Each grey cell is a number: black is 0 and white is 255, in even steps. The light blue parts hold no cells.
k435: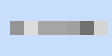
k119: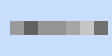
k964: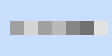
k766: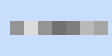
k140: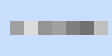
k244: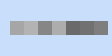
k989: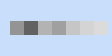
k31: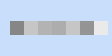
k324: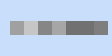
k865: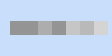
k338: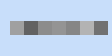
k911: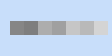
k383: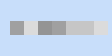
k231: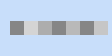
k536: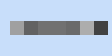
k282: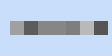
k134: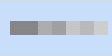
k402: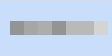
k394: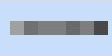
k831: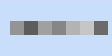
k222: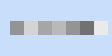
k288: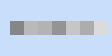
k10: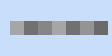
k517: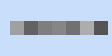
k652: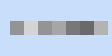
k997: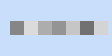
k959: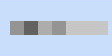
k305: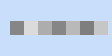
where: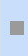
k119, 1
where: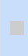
k134, 7
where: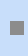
k338, 3
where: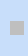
k140, 7
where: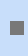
k652, 5
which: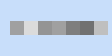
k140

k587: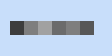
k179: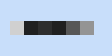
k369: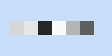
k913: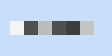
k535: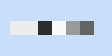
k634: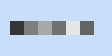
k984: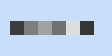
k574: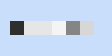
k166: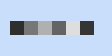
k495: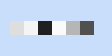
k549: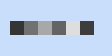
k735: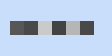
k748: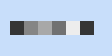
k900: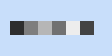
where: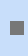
k166, 2
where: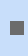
k587, 4
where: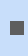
k369, 6
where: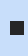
k369, 3
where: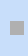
k166, 3

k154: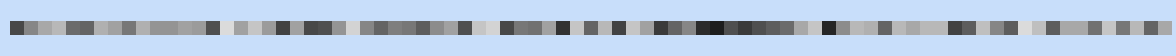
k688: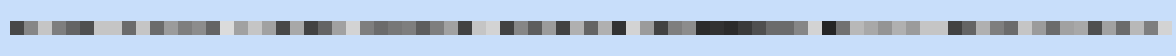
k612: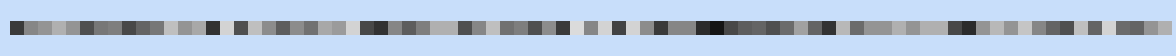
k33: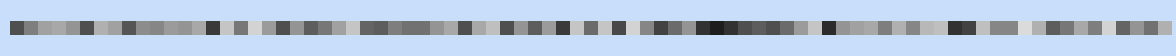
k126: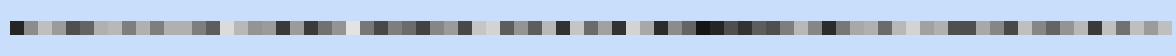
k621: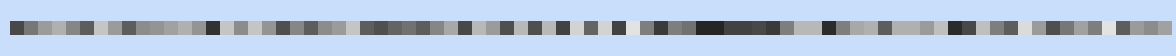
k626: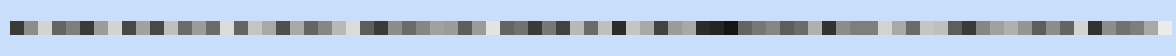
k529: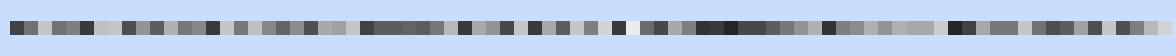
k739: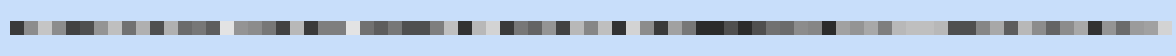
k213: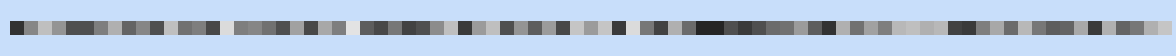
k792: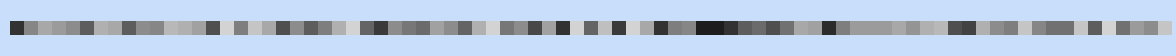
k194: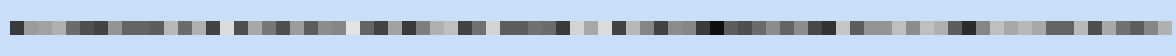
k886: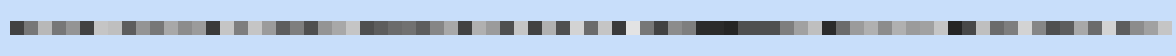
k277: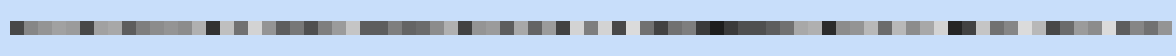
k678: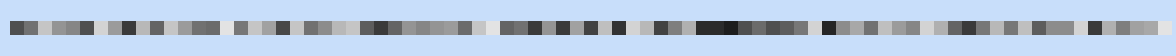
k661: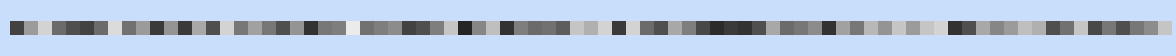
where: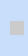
k529, 67
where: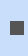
k33, 9

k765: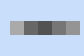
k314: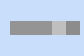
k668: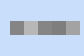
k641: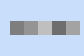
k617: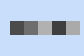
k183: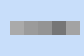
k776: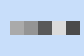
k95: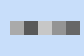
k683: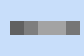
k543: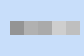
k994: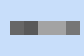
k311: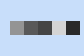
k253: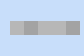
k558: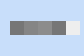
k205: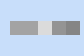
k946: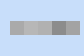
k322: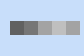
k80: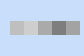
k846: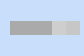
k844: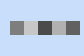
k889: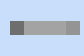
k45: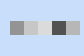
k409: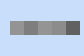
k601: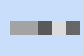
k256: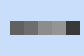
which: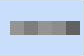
k409
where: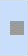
k183, 2

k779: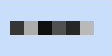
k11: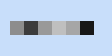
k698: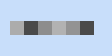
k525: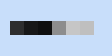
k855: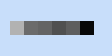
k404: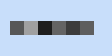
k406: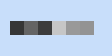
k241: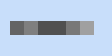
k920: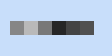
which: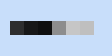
k525
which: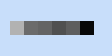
k855
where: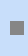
k920, 1
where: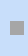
k11, 5
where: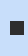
k525, 1
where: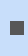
k404, 1
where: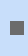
k855, 2

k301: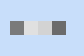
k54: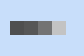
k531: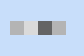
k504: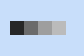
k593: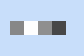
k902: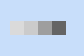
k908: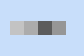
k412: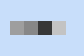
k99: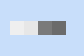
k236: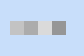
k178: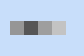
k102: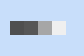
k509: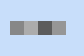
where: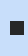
k504, 1
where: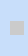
k902, 2
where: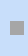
k102, 3
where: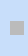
k504, 4

